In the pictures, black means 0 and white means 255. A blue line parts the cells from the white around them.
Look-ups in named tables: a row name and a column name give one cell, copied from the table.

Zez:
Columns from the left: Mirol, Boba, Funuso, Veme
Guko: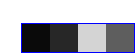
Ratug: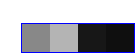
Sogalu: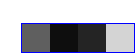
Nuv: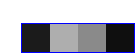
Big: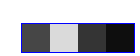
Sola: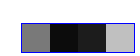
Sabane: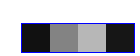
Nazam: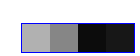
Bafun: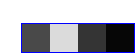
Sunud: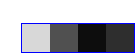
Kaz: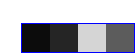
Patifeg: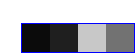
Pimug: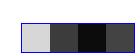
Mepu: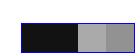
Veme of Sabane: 22
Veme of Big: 14
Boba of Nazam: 134
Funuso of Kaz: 213
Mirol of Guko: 10
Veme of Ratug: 15

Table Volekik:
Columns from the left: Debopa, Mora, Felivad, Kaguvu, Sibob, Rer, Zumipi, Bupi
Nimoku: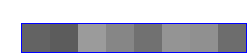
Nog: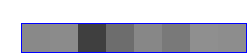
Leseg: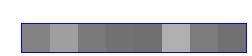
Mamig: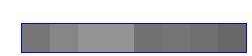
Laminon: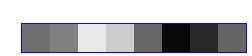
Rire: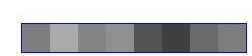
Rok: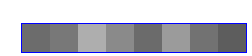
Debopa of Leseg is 131
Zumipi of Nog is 143
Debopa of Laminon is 111
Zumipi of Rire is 105
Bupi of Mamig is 103
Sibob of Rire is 83
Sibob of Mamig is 114
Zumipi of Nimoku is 144
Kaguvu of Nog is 109
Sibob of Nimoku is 113
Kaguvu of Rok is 138
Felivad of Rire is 133
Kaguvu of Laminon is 205
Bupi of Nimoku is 109
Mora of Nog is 139

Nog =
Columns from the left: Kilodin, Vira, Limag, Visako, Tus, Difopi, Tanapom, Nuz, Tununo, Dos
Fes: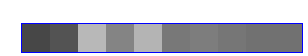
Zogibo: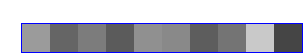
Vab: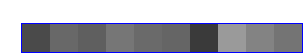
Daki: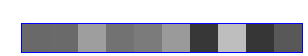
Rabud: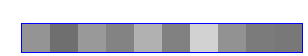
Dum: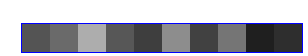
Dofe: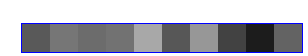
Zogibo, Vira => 101
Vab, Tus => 106
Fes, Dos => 113
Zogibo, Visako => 91
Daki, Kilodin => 105
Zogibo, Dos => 69
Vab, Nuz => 154
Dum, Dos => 46
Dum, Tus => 62
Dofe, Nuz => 66
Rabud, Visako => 131
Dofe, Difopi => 87
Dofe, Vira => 118
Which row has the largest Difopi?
Daki

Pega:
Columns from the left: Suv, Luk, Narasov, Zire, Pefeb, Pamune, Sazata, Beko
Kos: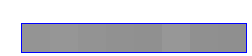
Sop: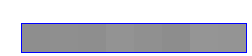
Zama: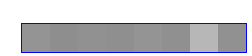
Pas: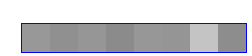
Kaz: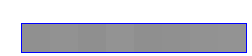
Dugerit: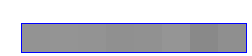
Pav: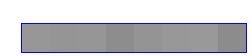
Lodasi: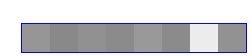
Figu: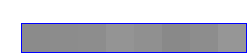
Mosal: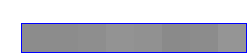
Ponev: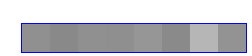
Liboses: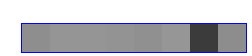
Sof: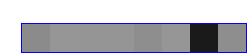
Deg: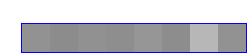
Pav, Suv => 151
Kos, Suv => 148
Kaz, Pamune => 144
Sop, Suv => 142
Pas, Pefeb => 151
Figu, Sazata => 141
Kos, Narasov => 147
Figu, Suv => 139
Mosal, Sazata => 140
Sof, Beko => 142
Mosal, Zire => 147
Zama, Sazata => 183
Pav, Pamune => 152
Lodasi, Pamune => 139

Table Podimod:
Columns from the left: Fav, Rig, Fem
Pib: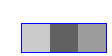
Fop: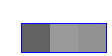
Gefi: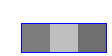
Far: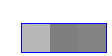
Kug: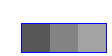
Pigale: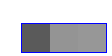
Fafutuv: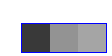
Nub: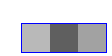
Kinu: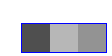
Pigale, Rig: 148
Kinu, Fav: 79
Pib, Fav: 203
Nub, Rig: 95
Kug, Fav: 87
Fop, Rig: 154
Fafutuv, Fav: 57
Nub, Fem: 162
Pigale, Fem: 151
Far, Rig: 127
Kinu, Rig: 183
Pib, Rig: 97
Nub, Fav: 185
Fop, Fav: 98
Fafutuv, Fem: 165
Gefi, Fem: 111
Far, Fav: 184
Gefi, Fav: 125
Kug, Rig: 132

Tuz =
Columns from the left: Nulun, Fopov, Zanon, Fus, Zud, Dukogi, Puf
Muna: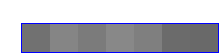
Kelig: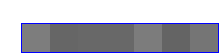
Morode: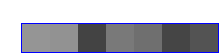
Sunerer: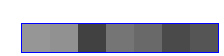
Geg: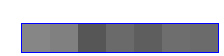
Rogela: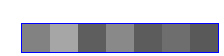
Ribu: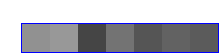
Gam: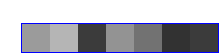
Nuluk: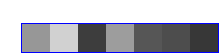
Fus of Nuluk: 157
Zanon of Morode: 67
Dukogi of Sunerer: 74
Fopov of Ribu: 152
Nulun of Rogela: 130
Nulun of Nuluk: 151
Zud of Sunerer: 105
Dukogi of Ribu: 98
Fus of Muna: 136
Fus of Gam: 147
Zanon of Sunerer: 65
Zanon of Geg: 86
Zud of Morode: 111
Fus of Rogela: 137
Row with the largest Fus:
Nuluk

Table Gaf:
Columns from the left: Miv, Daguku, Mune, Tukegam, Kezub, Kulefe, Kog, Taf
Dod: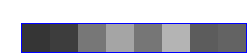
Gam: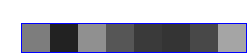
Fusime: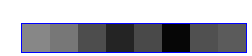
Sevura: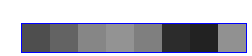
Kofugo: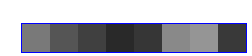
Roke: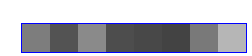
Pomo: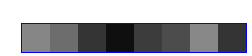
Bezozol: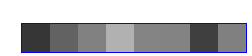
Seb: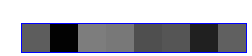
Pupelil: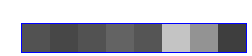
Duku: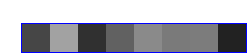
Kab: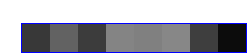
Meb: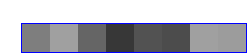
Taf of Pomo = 52
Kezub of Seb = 79
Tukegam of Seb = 120
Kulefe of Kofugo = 137
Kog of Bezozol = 63
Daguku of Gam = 34
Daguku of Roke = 83
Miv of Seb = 93
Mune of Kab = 60
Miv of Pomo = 134
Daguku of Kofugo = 85
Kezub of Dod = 118
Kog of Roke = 121
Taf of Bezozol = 128
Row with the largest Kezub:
Duku

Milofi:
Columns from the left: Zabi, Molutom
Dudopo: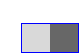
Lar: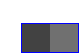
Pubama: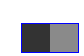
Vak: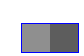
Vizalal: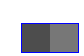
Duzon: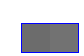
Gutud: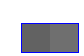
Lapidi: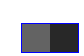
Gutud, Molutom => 111
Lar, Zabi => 66
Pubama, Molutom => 138
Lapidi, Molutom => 40
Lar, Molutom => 112
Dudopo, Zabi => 217
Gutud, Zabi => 98
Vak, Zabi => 143
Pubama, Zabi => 51
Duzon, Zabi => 108
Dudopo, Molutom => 103
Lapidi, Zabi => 99
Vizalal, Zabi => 77
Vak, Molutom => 93
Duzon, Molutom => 114
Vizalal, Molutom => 119
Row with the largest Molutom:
Pubama

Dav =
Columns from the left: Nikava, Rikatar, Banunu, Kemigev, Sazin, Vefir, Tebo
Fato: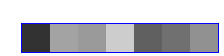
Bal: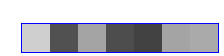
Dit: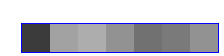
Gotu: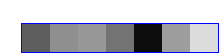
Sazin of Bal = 66
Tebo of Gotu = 220
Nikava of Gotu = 94
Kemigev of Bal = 77
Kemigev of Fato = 205
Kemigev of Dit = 146
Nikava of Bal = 207
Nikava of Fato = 50
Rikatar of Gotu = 143
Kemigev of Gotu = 115
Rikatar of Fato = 163
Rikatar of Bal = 81
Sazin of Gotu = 12
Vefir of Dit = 122
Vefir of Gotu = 157
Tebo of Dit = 146
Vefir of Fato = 112
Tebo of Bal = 170
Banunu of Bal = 164
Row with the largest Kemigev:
Fato

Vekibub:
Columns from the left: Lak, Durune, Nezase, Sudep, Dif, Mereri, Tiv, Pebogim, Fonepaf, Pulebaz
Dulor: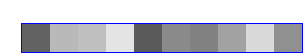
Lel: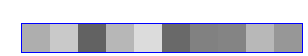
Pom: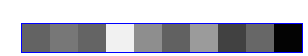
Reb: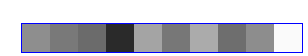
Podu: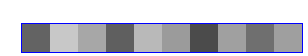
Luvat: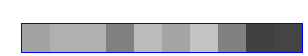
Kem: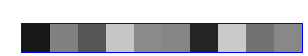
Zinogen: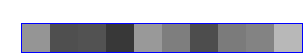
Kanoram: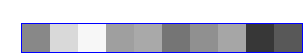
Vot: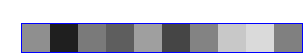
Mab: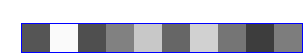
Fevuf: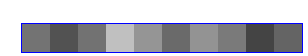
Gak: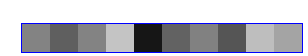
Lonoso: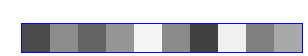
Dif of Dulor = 90
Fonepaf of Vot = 218
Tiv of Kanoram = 144
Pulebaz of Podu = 159
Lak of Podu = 99
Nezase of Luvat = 176
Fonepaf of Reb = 141
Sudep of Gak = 196
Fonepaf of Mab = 61
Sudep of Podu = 95
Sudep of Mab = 129
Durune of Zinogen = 79
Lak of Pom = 99
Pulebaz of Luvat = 68
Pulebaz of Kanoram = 88

